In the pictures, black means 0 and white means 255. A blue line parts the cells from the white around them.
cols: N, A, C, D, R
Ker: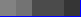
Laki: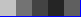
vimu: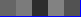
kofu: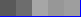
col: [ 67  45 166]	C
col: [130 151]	D
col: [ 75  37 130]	D
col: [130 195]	N
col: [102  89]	N

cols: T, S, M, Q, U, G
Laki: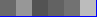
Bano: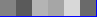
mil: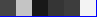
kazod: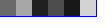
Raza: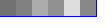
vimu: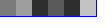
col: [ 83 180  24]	M
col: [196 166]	S
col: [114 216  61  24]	U
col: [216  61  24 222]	U

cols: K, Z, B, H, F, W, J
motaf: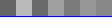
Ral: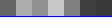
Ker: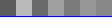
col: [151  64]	W
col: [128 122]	F
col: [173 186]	Z
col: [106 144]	B

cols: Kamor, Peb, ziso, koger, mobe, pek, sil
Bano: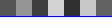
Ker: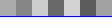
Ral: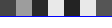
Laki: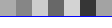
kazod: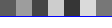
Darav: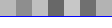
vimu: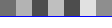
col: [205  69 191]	ziso
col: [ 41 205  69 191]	ziso
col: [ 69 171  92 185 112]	Kamor

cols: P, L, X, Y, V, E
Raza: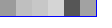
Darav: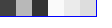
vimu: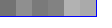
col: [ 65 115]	P
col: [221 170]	E
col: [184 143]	L
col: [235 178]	V
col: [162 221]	E

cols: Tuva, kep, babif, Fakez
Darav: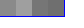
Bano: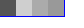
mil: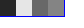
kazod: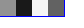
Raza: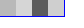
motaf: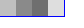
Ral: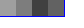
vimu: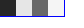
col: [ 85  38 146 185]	Tuva
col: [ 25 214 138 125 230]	kep
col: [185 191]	Tuva
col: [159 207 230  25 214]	kep
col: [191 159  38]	Tuva
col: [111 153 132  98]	Fakez

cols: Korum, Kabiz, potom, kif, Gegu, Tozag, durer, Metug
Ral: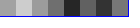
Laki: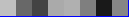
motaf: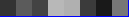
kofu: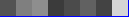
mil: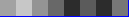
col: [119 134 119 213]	Metug
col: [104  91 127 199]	Kabiz
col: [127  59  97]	Tozag

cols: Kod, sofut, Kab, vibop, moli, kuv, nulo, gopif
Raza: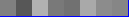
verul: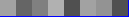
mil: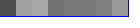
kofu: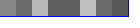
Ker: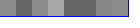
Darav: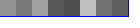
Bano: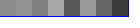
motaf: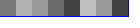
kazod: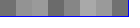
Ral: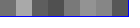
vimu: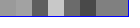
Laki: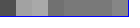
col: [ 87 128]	gopif
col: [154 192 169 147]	kuv
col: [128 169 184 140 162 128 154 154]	Kab
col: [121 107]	moli
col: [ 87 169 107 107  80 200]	vibop
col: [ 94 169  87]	vibop

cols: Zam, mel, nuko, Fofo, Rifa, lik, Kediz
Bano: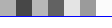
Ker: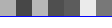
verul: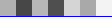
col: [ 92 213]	Rifa
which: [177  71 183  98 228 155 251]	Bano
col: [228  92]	Rifa
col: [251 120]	Kediz

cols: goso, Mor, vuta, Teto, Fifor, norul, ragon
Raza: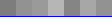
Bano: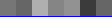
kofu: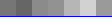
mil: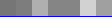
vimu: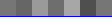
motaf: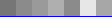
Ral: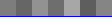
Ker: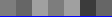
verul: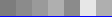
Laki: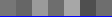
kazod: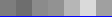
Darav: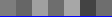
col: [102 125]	Mor
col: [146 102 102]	Mor
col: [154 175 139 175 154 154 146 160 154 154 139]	vuta
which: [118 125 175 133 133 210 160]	mil
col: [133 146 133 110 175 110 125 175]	Teto

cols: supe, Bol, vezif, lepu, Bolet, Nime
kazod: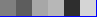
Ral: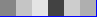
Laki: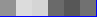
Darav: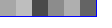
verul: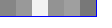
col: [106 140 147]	lepu
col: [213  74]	vezif
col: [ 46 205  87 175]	Bolet

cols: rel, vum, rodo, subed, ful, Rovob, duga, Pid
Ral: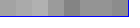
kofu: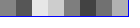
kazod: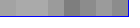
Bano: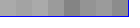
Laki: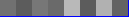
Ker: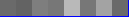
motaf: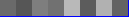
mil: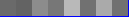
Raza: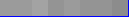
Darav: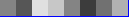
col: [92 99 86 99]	vum
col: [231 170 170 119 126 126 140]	rodo
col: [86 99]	vum

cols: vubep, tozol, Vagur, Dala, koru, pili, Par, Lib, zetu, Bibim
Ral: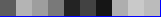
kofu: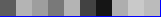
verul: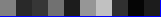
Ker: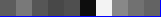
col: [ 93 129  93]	vubep
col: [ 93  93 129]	vubep
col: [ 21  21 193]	Par
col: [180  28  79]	koru
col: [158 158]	Vagur
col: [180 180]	tozol

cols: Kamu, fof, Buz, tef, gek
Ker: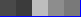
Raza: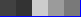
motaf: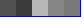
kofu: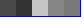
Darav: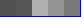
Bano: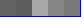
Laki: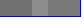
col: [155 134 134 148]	tef
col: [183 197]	Buz
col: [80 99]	Kamu
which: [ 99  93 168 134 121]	Bano
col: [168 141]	Buz
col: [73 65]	Kamu

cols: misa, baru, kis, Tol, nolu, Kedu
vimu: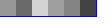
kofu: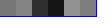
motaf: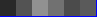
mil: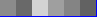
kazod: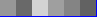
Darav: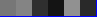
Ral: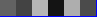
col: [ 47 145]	kis
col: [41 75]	Kedu
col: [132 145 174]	nolu
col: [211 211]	kis
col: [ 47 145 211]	kis
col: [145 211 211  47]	kis

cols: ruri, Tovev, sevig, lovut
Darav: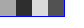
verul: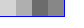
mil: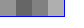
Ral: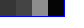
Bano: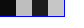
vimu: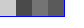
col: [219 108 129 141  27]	sevig
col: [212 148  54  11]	ruri
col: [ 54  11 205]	ruri
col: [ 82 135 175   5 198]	lovut

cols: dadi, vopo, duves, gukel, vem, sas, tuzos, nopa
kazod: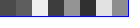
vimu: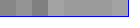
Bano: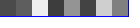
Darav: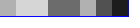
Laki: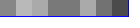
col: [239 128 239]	duves
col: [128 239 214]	duves
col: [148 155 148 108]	vem
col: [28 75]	nopa
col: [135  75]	dadi

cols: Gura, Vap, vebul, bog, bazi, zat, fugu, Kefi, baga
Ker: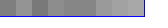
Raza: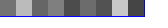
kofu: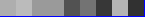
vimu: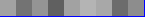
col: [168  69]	baga
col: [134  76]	bazi
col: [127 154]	bog
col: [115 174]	Gura
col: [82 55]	fugu
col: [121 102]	vebul
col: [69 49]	baga

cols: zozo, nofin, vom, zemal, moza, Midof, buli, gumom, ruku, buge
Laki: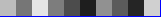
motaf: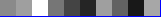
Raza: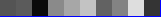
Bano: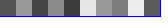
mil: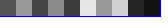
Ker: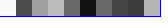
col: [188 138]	zozo
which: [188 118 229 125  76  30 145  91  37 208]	Laki

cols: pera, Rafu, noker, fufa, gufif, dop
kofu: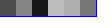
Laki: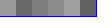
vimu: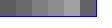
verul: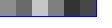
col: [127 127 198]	noker
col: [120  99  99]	dop
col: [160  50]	gufif
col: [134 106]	Rafu
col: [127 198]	noker

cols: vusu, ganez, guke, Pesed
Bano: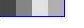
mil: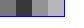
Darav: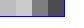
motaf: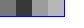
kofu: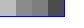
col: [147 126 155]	guke
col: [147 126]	guke

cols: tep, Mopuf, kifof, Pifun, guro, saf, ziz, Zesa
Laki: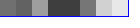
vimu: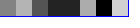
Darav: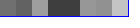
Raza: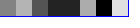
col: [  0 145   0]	ziz
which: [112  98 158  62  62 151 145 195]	Darav
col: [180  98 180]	Mopuf
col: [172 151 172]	saf
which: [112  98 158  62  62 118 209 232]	Laki

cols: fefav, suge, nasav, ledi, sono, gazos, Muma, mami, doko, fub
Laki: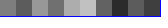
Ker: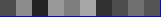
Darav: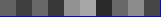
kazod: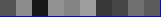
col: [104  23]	nasav
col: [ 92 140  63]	suge
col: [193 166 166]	gazos
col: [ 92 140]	suge
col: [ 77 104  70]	mami
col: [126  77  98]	fefav

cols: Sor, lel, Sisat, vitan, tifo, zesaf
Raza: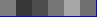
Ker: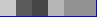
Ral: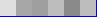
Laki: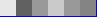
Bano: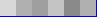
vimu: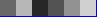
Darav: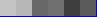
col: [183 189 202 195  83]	vitan
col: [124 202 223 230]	Sor

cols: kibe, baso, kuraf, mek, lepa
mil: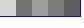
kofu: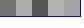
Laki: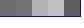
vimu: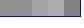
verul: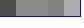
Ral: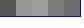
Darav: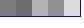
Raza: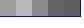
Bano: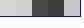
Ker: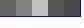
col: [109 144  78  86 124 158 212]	kibe
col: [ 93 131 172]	lepa
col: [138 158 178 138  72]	kuraf

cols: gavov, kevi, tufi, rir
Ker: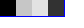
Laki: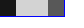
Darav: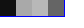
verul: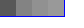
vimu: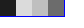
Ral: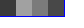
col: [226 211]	tufi
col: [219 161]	kevi
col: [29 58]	gavov
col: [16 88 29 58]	gavov
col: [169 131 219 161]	kevi

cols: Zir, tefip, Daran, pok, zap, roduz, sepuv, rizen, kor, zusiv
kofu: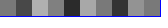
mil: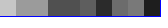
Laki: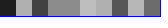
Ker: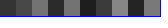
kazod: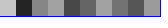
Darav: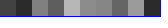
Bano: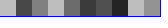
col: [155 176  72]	tefip
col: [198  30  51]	Zir
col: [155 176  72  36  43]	tefip
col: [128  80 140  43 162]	pok

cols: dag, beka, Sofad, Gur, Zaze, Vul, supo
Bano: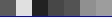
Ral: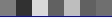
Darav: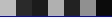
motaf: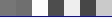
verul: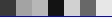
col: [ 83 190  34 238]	Zaze
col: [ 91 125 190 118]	dag
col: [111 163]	beka
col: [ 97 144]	Vul
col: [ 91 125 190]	dag
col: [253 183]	Sofad
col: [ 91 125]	dag

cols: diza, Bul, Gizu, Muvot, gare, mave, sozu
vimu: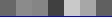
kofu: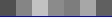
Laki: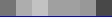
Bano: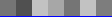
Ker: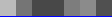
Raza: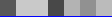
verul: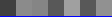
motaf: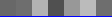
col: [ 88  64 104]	diza
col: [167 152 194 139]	mave
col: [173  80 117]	Bul

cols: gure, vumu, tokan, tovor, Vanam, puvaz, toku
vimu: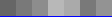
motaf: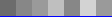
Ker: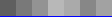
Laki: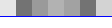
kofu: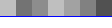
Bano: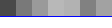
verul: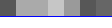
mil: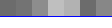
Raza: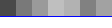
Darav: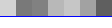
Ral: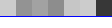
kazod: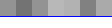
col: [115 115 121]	vumu
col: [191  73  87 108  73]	gure
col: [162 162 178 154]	Vanam
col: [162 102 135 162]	toku
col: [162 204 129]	puvaz
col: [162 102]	toku

